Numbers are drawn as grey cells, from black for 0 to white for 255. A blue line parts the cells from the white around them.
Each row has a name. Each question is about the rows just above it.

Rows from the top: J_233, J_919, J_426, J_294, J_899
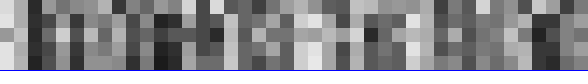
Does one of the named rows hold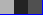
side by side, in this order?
yes
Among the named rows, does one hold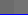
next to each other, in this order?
no
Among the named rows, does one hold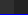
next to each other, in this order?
no
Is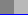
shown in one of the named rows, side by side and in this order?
no

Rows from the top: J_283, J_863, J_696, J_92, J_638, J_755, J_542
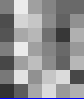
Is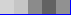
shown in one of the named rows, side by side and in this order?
yes
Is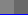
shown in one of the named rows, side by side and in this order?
yes
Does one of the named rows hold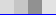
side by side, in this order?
no
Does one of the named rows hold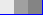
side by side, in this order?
yes

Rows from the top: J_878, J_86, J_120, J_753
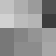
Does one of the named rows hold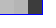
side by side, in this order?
yes
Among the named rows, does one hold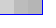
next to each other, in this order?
yes
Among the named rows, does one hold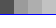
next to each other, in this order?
no
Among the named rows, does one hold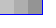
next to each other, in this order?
no

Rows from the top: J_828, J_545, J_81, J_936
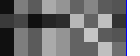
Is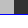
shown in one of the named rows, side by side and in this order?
yes
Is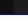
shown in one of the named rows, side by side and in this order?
no
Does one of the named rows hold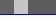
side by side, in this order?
no
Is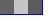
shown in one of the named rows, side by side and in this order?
yes

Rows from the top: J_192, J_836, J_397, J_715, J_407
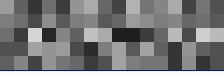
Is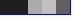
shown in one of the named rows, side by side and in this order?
no
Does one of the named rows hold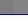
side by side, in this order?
yes
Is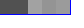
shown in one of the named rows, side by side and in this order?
yes
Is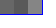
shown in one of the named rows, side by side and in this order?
no
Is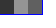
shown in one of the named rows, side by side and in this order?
yes
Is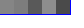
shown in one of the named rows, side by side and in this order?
no
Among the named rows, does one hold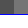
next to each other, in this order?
no

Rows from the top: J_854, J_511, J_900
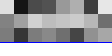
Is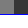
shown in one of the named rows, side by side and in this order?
yes
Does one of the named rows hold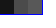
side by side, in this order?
no
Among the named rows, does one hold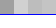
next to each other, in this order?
yes
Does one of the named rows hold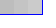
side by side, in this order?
yes
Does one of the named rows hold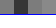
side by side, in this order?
yes

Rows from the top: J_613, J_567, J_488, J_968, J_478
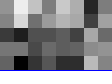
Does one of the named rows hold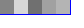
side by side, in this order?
no
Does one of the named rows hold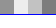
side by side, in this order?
yes
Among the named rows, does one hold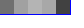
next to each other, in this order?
no

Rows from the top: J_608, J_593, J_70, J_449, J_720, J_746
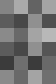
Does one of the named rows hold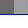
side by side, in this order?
no
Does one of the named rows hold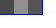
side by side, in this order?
yes
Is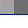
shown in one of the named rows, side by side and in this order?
yes
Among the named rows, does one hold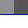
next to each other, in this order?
yes
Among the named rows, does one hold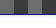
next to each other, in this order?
no

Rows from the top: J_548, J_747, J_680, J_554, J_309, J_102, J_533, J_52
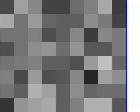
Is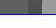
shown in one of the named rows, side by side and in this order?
yes
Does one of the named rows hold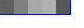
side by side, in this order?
no
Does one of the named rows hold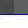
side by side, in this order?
no
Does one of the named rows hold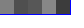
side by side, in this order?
no
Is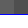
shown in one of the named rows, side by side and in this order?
yes
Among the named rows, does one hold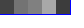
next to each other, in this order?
no
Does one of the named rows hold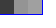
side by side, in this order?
no

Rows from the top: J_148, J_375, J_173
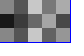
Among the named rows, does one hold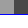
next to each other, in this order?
no
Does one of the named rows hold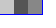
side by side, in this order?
no
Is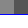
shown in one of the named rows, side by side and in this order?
yes
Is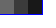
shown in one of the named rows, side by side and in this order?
no
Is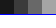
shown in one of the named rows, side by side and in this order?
yes
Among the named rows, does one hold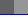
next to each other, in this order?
yes
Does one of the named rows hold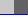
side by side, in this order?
yes

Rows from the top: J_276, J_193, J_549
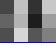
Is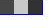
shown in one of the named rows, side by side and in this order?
no
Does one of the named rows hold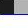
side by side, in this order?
no
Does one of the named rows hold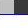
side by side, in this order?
no
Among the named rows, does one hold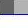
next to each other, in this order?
yes

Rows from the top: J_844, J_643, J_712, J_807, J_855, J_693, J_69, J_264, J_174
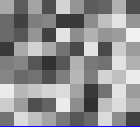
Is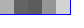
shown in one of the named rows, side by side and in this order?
no
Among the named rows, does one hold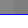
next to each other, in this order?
no
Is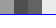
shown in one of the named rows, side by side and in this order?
yes
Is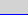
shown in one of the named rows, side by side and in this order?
no
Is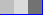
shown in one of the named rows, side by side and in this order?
no

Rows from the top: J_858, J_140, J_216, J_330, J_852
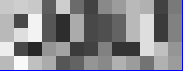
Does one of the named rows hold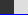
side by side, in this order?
yes
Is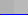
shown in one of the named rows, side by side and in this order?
no

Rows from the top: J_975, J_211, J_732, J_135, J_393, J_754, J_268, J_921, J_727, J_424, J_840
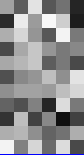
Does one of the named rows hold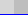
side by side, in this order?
no
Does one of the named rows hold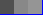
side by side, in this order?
yes
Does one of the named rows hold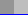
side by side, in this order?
yes
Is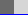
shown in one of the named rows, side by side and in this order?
no
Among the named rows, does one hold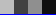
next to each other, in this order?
no
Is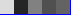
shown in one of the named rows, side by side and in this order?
no
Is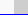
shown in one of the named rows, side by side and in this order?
yes

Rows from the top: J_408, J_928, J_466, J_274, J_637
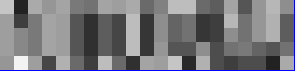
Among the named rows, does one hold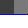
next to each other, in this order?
yes
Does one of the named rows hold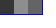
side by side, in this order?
yes

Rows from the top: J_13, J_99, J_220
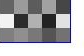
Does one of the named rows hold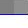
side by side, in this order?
yes
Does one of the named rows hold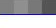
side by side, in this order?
yes
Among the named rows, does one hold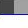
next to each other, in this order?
no
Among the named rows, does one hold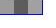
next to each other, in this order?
yes

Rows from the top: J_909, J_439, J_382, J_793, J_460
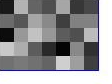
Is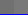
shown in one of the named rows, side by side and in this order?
yes
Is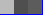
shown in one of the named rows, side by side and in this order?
no
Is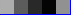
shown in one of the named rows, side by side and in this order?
no

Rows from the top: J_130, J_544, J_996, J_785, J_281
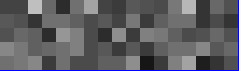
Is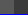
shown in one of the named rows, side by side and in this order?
yes
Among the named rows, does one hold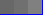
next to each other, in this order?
yes
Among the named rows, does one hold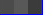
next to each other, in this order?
yes
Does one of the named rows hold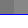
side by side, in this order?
yes
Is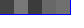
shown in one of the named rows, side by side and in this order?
no

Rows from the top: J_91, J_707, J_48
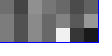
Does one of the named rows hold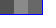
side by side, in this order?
yes
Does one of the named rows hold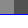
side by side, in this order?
no
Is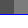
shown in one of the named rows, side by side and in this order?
no

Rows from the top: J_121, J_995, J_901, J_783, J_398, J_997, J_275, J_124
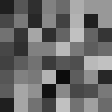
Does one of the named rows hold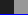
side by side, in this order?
yes
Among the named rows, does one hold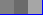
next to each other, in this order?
no
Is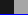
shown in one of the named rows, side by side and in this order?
no
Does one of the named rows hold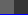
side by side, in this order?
yes
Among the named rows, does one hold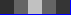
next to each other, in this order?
yes

